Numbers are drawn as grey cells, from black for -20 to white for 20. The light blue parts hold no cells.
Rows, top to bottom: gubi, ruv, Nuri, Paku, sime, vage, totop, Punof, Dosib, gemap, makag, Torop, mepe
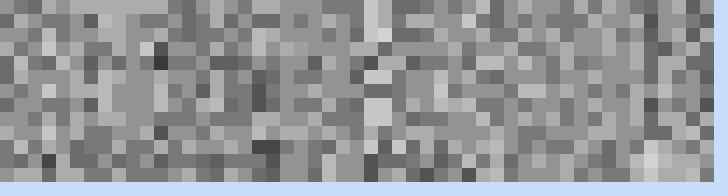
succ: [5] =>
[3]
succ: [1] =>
[3]
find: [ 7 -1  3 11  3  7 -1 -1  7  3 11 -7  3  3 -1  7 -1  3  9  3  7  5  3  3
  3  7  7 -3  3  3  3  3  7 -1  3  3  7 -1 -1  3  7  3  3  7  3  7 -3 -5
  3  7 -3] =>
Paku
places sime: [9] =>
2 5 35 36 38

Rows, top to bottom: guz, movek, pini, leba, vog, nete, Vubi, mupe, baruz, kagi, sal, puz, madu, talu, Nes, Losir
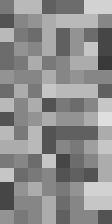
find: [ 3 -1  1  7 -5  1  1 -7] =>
Losir
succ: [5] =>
[11]
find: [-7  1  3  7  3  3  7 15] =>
baruz

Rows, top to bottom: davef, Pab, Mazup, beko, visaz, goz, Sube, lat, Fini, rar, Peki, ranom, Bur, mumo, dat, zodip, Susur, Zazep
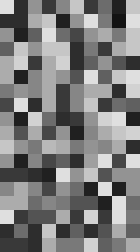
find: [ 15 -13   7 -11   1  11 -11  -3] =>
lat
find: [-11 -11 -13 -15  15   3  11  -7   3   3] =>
Bur
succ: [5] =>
[15]
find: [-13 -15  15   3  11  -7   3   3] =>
Bur
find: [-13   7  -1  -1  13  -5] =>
Zazep
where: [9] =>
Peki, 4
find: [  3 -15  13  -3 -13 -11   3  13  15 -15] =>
Fini

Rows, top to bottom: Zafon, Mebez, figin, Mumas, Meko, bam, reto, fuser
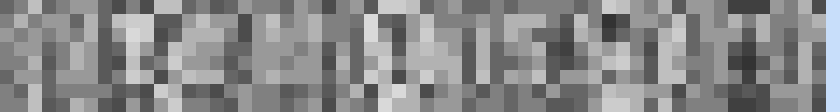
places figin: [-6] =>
8 54
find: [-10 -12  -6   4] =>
Meko
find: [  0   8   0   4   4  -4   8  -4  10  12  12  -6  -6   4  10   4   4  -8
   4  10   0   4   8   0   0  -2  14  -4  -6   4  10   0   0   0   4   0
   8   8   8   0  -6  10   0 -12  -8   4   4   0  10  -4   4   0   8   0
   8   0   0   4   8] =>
Mebez
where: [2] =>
Mumas, 37
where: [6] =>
bam, 37
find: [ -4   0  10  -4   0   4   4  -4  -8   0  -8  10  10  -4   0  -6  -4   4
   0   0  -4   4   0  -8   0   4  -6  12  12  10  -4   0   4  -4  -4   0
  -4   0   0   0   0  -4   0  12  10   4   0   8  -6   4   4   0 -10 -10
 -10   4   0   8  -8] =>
Zafon
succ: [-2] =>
[14]

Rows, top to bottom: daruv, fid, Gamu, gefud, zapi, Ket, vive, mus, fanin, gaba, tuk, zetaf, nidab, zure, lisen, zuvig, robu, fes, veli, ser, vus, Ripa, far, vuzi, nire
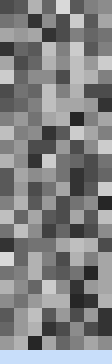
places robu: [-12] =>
6
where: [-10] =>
robu, 4

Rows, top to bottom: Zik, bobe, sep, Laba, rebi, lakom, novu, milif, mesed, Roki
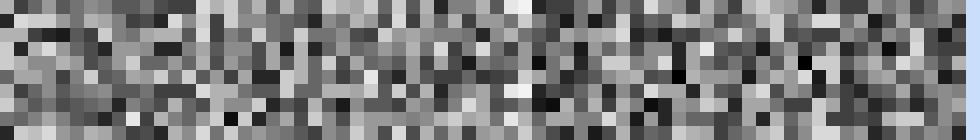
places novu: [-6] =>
5 9 10 19 20 28 36 52 63
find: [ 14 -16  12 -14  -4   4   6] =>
lakom
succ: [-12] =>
[-10]
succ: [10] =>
[14]

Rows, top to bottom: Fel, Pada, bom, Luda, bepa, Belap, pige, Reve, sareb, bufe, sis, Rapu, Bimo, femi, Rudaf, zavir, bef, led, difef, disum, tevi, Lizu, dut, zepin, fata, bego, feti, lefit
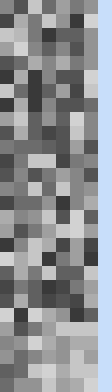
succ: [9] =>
[-1]
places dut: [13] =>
1 3
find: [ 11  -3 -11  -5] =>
pige

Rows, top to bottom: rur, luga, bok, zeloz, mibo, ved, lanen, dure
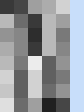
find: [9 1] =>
zeloz
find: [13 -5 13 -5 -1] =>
ved
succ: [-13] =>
[9]
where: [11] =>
lanen, 1
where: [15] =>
dure, 1

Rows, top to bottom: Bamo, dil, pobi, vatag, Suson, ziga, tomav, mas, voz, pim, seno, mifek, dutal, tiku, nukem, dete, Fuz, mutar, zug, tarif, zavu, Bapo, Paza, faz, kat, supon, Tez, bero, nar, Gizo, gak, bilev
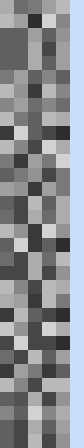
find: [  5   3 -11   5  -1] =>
tiku
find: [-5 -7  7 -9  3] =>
nar
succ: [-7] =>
[7]
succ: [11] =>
[3]

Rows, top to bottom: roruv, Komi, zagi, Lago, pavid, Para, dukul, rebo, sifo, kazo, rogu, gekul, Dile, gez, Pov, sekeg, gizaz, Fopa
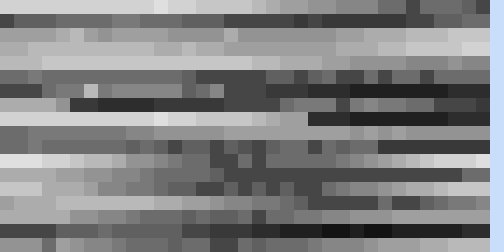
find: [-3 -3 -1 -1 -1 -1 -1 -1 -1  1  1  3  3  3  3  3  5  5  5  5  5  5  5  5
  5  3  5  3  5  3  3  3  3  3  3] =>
kazo
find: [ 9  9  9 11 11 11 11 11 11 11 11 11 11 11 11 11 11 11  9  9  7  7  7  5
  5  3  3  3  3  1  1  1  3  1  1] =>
pavid
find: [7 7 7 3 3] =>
sekeg
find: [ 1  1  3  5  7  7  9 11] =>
gez
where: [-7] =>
rogu, 18
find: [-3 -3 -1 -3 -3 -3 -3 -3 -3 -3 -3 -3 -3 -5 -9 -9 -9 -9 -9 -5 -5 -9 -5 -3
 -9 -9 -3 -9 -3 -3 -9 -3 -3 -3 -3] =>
Para

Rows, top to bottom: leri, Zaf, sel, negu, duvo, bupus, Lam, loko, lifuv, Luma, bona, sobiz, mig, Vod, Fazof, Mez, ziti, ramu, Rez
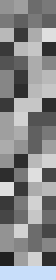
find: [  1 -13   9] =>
Lam
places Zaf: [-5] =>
2 4

